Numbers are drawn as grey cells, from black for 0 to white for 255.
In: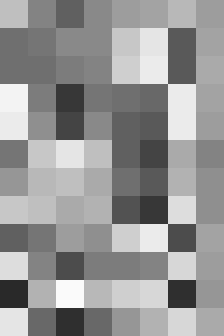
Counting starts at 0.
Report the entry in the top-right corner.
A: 157
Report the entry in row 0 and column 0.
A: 191
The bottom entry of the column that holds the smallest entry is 229
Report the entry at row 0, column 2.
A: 96
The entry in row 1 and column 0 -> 111
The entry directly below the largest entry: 47
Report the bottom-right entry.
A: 170
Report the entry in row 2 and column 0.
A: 111
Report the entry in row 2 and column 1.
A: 111
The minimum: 41
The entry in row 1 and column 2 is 137
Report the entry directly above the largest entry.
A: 76
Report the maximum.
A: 250
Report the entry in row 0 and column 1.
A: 131
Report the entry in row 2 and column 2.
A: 124
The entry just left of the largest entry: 178

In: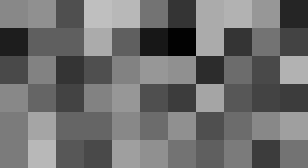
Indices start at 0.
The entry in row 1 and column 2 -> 95
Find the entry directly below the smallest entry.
144
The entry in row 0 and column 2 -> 79
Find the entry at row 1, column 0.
29
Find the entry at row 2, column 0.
73
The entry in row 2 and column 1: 130
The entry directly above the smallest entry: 52
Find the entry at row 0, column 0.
136
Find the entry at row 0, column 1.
144
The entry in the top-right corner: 37
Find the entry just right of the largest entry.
184
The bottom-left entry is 123
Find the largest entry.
191
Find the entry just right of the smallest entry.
171
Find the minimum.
2
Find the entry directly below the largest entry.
171
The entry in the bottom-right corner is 115

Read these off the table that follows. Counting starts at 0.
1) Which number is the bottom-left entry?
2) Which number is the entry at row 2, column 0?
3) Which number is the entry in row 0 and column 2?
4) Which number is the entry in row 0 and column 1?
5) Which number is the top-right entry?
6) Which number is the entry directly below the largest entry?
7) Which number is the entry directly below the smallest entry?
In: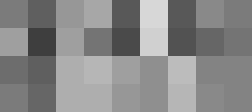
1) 123
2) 109
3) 151
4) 95
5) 123
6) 208
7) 95

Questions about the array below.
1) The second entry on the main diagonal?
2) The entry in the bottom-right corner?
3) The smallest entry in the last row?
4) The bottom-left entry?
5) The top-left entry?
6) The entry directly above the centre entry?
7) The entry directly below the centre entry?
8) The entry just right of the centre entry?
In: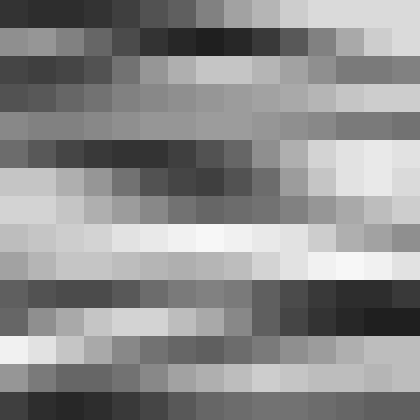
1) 150
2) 95
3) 39
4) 63
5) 51
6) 63
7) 247
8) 108

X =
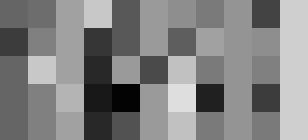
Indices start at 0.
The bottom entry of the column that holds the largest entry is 193
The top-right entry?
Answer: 207
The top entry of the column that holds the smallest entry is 88
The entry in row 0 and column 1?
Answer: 109
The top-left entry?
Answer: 101
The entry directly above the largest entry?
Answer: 193
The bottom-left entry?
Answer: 101
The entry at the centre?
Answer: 74
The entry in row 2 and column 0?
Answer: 101
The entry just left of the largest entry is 154
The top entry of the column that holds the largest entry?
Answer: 142
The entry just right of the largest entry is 32
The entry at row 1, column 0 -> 60
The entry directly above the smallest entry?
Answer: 154
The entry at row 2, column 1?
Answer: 200
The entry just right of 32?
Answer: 148

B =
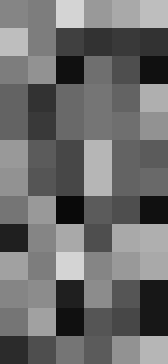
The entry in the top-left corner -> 133
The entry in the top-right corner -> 190
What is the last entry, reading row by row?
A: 182
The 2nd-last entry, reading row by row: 146
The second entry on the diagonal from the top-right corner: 57
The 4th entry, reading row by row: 153
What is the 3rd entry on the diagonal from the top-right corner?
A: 111
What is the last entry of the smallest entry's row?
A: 16
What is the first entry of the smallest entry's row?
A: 117
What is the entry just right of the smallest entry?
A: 91
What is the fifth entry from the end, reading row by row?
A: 78
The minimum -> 9
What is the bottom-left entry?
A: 43
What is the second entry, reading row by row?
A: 125
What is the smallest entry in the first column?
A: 31
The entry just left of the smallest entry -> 153
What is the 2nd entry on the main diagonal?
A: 125
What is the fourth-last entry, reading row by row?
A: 117
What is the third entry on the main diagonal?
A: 16
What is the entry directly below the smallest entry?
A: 169
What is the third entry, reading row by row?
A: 212

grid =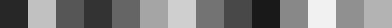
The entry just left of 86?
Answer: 193
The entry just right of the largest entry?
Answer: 144

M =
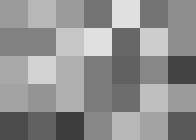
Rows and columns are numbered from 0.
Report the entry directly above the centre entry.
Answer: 224
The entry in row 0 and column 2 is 155
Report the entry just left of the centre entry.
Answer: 176
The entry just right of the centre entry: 97
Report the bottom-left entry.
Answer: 75
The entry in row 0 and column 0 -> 155
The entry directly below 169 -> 163
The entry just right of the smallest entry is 135
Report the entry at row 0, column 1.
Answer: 183
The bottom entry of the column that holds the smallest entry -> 61

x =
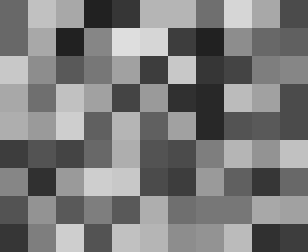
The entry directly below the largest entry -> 161
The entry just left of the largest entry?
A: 134
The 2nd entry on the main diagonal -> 168
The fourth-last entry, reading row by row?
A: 147
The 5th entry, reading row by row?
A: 54
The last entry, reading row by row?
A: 61
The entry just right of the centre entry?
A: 161
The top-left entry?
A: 104
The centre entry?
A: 96
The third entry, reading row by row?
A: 168
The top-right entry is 75
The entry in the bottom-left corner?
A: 54
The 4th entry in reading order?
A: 33
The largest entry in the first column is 200
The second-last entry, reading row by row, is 48
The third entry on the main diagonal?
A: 89
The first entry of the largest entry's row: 104
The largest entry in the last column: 193
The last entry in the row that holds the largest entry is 96
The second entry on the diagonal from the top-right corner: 104
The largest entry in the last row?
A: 206
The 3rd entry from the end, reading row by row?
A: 187

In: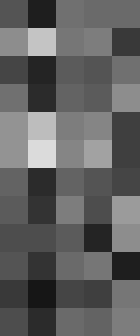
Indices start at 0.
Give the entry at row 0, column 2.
112
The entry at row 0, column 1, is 30
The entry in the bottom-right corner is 125
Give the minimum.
22
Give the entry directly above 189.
43
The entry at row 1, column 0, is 141
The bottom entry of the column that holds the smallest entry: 43
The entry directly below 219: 43
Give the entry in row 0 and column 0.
84
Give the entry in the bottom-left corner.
77
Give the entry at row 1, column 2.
118
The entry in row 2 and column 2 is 91
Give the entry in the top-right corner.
106
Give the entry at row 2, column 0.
69
